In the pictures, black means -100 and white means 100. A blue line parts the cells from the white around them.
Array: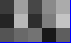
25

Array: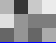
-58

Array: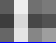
87

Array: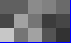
-25

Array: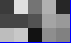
76

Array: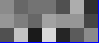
-19
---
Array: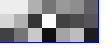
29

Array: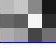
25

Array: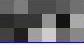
60

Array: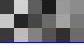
-35

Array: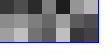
50

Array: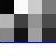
-85

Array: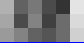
-33

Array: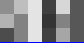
-50

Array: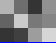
-50

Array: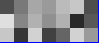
-21
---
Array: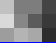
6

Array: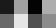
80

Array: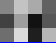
24

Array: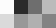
19

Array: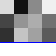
16

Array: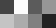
35

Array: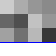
-38

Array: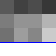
15

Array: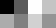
0
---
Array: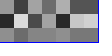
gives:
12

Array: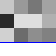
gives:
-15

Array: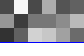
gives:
56

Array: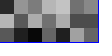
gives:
-76

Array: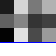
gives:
76

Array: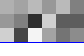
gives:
28
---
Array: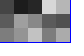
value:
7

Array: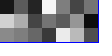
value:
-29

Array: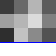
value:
42

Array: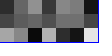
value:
-12

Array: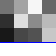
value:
74

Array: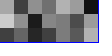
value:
-3
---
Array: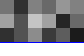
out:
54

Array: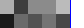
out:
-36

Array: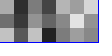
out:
15

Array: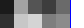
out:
66

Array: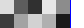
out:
65

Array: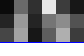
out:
-72

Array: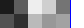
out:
46

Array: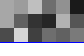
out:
-60
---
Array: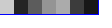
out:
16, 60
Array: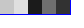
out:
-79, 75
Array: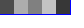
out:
0, 53
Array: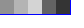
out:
66, 66
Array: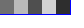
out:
-38, 65
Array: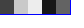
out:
86, 86
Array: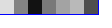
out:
-5, 74
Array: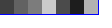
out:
59, 59
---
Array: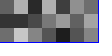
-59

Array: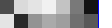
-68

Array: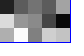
18

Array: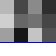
-19

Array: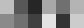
-12

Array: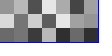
-8

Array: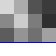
60

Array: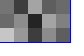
10
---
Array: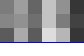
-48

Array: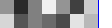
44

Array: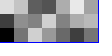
45

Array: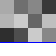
50

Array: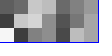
30

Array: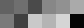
-95
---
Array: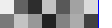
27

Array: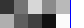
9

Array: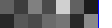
-24

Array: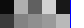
65

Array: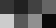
-49

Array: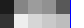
14

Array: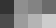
3

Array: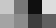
-88

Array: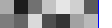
63

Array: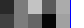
-29
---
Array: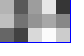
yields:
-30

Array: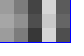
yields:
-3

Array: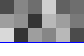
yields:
5

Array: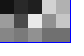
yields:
-68

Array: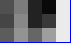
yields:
-3

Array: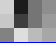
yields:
-78
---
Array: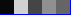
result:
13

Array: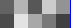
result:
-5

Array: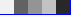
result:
52

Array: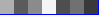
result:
-11

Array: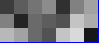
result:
70

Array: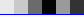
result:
21

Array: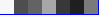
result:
-76

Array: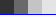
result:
54
